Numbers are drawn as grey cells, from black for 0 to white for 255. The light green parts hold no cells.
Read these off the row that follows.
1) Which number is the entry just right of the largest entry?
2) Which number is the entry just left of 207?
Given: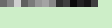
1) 95
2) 136

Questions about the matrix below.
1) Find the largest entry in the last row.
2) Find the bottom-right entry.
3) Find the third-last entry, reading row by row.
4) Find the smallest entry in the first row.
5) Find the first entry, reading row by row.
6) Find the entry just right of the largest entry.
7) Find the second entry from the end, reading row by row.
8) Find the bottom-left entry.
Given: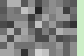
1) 209
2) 141
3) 141
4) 74
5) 100
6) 193
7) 100
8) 165

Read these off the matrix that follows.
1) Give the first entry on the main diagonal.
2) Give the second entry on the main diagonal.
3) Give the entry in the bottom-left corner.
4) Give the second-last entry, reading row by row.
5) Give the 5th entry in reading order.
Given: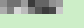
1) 144
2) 128
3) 172
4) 73
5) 59

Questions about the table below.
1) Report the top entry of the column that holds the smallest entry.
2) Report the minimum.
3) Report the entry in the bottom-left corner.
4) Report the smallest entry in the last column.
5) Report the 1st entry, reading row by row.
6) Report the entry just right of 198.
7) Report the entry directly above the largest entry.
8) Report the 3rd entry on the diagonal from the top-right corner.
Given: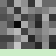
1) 171
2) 9
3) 79
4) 38
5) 118
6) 79
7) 132
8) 53

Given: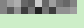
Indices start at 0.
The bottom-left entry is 131
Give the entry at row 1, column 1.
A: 89
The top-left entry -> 131
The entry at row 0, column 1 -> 158
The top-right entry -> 131
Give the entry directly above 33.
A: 202
